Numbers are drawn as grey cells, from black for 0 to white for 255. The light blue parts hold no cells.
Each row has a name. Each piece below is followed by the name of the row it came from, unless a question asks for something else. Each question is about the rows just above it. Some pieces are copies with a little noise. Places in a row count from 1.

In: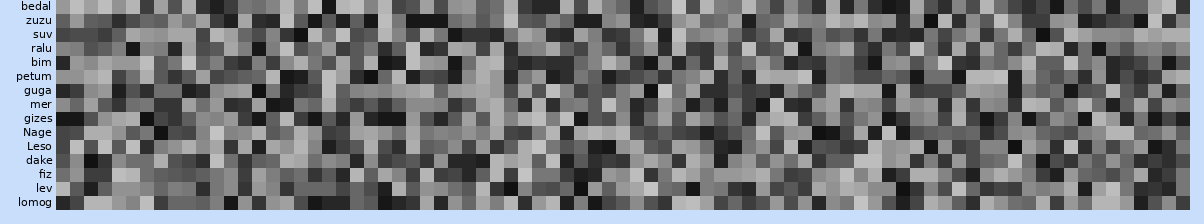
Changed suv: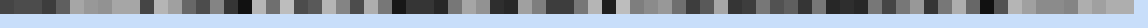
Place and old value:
40, 53
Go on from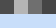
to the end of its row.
46; 69; 23; 111; 76; 119; 31; 103; 103; 166; 189; 53
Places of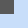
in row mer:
4 21 23 30 39 72
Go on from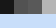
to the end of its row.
89; 61; 146; 31; 103
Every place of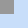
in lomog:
5 35 52 59 64 73 77
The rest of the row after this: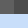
111; 166; 39; 61; 119

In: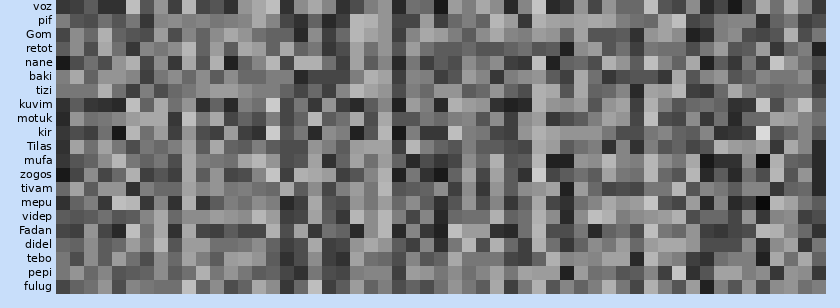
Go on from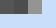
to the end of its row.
119; 156; 105; 140; 92; 49; 85; 148; 77; 133; 55; 99; 168; 70; 49; 112; 133; 168; 148; 156; 196; 85; 70; 156; 41; 133; 41; 63; 10; 182; 162; 119; 92
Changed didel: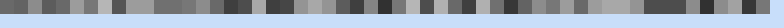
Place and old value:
16, 99
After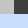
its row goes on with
176; 168; 156; 63; 85; 133; 176; 33; 119; 49; 25; 99; 162; 70; 162; 92; 49; 203; 70; 92; 112; 92; 162; 119; 112; 182; 105; 85; 182; 41; 92; 41; 112; 77; 182; 85; 148; 41
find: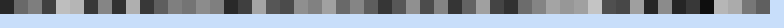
mepu
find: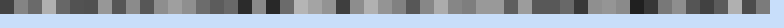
Gom
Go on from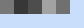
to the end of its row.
148; 85; 156; 112; 92; 92; 105; 85; 85; 99; 112; 85; 92; 33; 140; 156; 85; 112; 63; 119; 112; 112; 77; 119; 156; 85; 92; 156; 55; 105; 126; 33
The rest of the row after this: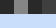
10; 182; 162; 119; 92

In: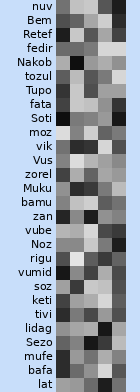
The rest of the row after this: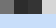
79
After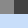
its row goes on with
173; 73
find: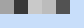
soz
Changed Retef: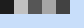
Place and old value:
2, 200
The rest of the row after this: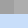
214; 93
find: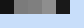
Soti

